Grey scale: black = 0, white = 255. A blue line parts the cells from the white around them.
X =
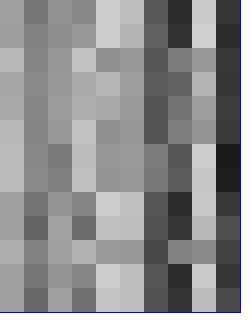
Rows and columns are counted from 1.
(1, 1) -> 159
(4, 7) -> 93
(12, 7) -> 87
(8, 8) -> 92
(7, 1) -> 185
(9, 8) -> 45
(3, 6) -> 151
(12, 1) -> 159
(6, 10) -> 58
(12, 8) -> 45
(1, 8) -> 45
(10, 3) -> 162
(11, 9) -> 138
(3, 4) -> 194
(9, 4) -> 132
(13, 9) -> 188
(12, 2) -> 118
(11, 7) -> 72
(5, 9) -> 158
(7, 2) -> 136
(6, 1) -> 184
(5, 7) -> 84
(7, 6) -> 153
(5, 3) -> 155
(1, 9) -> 202
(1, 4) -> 136
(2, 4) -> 151
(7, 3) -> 123
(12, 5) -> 203
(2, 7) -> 96
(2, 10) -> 44
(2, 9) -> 207
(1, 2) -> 119
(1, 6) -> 189
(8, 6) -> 152
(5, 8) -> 115
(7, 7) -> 124
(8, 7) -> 120
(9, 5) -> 204

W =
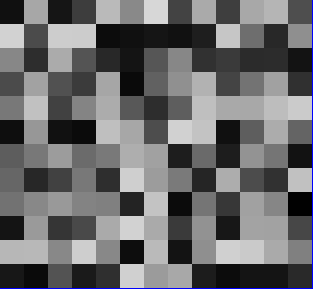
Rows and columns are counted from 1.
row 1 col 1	16
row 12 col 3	83
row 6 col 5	191
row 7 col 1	93
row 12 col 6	208
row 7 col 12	117
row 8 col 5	46
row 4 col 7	97
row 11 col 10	208
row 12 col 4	26
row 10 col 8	58
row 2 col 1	210
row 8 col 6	207
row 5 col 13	203
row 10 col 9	146
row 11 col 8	19
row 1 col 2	167
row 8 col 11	76
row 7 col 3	156
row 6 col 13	100
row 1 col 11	168
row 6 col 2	151
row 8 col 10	173
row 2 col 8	17
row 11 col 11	202
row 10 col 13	71
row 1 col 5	186
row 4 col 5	166
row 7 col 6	174
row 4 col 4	59
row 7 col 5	121
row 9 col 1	114
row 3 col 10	58
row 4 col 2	162
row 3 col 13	19
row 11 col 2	184

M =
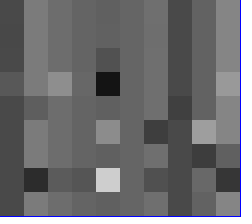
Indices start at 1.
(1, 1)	73
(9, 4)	100
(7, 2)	123
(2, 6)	101
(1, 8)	73
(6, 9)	158
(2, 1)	72
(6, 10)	133
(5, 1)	73
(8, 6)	101
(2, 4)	100
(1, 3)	109
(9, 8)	73
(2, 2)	123
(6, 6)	101
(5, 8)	64
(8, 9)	104
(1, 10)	133
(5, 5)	96
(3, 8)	73
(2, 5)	97
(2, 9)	98
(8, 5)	206
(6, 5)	140
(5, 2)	94

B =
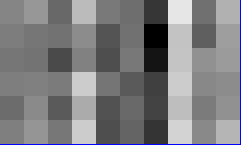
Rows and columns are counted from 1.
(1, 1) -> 133
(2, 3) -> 114
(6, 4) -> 204
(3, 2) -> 115
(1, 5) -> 121
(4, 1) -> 126
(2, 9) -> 95
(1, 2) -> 151
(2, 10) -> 158
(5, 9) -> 123
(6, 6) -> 100
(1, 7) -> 54
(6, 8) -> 211
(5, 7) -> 67
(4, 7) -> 64
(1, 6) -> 110
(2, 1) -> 125

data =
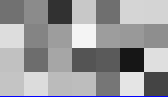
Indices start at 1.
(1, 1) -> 113
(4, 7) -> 68
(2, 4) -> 244
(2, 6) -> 153
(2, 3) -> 157
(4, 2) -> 220
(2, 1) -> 221
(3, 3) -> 166

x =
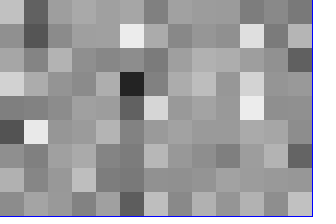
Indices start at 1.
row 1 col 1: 193
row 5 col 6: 97
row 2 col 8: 136
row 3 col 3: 179
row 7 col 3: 160
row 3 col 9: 177
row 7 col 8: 152
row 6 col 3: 150
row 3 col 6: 141
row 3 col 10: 173
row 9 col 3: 153
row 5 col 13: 144
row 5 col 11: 236
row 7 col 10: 127
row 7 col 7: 183
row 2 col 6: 236
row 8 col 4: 190
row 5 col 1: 127
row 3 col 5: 135
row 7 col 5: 132
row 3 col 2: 132
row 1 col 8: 161
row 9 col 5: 160
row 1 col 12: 137
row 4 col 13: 153
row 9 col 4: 130
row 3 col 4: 143
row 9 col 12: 142
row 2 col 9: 150
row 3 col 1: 166
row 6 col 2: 233
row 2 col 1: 144
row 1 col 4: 169
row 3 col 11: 158

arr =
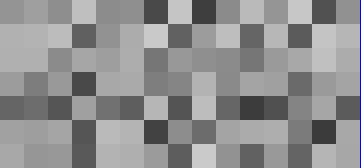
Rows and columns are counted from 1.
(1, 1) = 148
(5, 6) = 94
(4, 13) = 106
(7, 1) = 168
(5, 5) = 113
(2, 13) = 91
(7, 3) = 152
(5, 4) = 160
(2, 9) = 156
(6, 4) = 85
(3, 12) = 154
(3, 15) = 172
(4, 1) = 156
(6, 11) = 171
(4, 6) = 170
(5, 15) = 91
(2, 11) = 101
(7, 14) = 181
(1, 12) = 149
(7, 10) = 146
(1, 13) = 199
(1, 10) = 139
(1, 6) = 143
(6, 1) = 161
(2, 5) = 146
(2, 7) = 201
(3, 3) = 139
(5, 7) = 182
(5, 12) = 80
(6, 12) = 174
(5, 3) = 85
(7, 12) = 153
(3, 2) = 176
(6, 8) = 141

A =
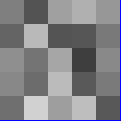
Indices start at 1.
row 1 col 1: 127
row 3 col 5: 137
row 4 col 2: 108
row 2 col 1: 100
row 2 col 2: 185
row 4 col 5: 122
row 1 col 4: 176
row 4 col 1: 136

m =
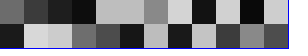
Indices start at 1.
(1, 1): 108
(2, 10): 60
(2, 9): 196
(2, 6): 22
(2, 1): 26
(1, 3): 30
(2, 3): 204
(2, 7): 189

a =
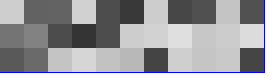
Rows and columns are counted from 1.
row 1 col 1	206
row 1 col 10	196
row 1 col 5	77
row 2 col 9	199
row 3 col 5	194
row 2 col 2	130
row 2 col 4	52
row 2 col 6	205
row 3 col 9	197
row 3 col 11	69
